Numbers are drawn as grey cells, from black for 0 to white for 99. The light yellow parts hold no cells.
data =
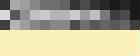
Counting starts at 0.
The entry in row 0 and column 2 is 61
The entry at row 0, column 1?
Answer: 66
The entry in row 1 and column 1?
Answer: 34
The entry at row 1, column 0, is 84
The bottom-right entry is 24
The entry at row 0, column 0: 20
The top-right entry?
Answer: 10
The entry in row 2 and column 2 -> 61
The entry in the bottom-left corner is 24

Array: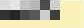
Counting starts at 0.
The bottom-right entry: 24
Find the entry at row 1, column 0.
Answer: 19
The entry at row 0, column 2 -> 76
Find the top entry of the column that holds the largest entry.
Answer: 89

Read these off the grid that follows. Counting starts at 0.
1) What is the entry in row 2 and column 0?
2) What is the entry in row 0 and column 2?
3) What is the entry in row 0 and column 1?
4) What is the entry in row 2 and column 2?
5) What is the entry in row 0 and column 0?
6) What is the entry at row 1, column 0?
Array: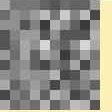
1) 56
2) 46
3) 46
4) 33
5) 65
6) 42

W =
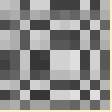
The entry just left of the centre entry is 25
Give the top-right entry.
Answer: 72
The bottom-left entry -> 63
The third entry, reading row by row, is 29
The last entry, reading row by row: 67
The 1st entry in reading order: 76
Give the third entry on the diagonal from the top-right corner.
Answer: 29
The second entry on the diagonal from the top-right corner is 39
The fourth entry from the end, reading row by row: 39
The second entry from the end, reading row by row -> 39
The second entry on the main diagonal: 67
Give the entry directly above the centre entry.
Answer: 34
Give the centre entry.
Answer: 81

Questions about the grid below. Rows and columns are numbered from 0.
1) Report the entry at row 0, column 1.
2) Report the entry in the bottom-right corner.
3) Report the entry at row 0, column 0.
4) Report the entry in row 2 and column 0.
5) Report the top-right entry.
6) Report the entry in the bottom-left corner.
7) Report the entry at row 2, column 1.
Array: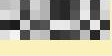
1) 77
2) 82
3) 73
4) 15
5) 86
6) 86
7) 11

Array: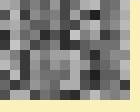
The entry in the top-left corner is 67
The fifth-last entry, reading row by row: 54
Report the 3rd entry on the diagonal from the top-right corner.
44
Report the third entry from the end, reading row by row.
54
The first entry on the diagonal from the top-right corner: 72
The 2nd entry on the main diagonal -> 72
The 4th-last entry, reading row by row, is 72
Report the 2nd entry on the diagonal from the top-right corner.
49
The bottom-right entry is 58
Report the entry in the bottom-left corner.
31
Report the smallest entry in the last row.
17
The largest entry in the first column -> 72
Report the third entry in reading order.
36
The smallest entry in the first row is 27
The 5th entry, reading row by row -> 36
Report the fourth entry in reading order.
49

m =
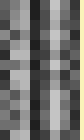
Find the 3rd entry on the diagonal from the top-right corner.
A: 66
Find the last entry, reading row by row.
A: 34
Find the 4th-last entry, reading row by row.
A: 25
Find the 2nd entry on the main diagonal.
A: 53
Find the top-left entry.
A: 38
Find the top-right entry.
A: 21
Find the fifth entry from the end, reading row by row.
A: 17
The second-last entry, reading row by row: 30
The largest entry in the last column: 43
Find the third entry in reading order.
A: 62
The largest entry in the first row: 76
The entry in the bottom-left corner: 21
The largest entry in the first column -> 53
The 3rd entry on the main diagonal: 66
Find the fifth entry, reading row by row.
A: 34
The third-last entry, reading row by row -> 62
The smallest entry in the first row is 12
